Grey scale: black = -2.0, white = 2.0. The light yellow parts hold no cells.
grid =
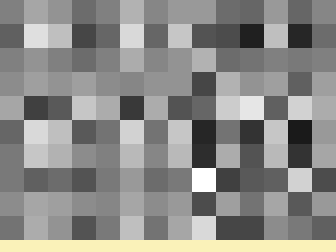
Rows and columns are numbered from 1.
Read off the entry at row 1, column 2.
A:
0.6
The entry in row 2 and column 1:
-0.5
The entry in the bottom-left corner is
-0.2
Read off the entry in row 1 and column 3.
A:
0.3
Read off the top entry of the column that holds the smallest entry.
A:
-0.4
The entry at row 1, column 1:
0.0
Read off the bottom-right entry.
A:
-0.5
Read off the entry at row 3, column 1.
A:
0.0
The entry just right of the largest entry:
-1.0
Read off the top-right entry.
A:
0.1
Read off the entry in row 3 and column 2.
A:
0.3
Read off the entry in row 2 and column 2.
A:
1.5
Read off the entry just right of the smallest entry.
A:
0.4
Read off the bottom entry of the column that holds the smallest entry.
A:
-0.1
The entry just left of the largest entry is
-0.1
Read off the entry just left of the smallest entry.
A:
1.1
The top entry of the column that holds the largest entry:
0.4

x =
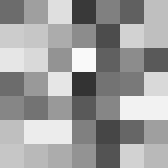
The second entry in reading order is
0.5
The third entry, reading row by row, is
1.5
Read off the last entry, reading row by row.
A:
0.9
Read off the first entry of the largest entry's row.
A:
1.6
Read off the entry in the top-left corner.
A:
-0.3
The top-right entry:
1.0
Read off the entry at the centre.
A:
-1.2
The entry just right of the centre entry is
-0.2
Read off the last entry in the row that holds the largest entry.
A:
-0.6
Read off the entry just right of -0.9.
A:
-0.4
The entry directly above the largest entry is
0.2
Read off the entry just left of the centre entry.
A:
1.6
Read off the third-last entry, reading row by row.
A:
-0.7
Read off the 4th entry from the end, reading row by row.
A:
0.3
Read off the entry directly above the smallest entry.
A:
1.9

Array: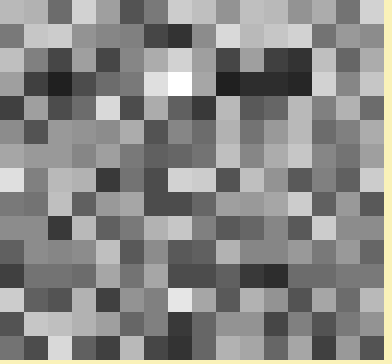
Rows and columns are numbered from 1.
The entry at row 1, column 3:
-0.3
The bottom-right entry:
-0.7
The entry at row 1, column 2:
0.8
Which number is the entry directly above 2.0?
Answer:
1.3
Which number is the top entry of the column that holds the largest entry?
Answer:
1.2
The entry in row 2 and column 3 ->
1.2
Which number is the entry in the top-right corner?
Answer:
1.3
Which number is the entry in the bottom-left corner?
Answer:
-0.2
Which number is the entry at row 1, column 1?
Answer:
0.9
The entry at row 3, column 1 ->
1.0
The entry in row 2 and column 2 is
1.1
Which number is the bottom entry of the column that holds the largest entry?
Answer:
-1.2
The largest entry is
2.0
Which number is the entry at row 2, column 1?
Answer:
-0.1
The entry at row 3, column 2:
0.0

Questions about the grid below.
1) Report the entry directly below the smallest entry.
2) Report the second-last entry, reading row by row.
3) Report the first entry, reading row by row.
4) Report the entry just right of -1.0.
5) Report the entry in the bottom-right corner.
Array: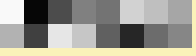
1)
-1.0
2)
-0.3
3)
1.9
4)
1.6
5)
0.1
